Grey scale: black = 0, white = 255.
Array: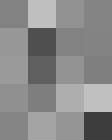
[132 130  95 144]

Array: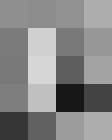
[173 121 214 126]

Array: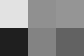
[149 131]

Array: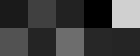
[208  39]

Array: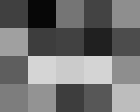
[142  32 203 147]

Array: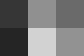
[106 210]

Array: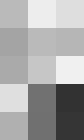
[222 186 170]
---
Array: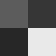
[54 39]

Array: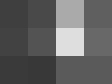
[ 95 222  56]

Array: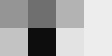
[237 227]

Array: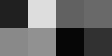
[105   6]

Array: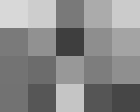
[203 142 152  86]

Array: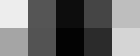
[190  43]

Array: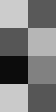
[89 86]

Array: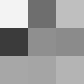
[191 143 167]
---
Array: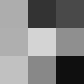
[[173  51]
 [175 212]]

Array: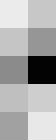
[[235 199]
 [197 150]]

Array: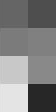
[[101  78]
 [123 128]]

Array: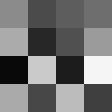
[[139  75]
 [171  39]]

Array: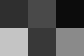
[[ 47  73]
 [196  56]]

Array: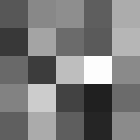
[[ 87 136]
 [ 56 164]]

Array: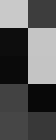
[[201  61]
 [ 13 197]]

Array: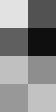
[[226  82]
 [ 95  15]]
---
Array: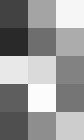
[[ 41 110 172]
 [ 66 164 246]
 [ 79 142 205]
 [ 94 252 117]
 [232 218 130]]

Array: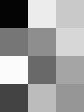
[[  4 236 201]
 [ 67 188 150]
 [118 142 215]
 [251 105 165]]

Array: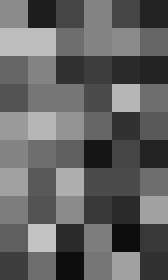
[[ 62 110  13 118 161  49]
 [ 83 118 118  75 182 110]
 [ 95 195  42 125  13  56]
 [102 132  49  62  42  35]
 [125  83 139  56  42 161]
 [132 110  95  21  69  35]
 [139  29  69 132  69  35]
 [154 182 147 102  49  89]
 [161  89 174  75  75 110]
 [189 189 110 132 139 102]]

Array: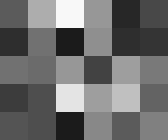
[[ 46 113  27 143  46  52]
 [ 60  78 228 158 192  99]
 [ 84  78  27 136  91 128]
 [ 91 173 248 151  39  72]
 [113 107 151  66 158 121]]

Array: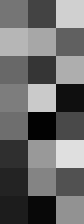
[[ 28   8 146]
 [ 35 132  81]
 [ 47 153 223]
 [104  53 174]
 [110   2  73]
 [117  67 208]
 [125 202  15]
 [182 167  96]]

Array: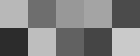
[[ 44 190  97  69 202]
 [184 110 152 164  75]]

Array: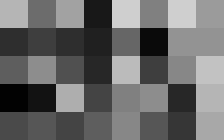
[[  2  18 174  68 128 141  39 181]
 [ 46  62  46  32 102  10 147 147]
 [ 74  86  68  94 135  86  54 168]
 [ 94 141  80  39 187  62 135 194]
 [181 108 162  24 207 128 207 155]]

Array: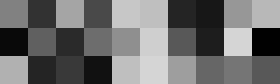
[[  9  96  42 109 143 207  88  29 213   1]
 [129  50 165  73 199 191  36  23 151 184]
 [177  36  57  17 191 213 158 102 117  88]]
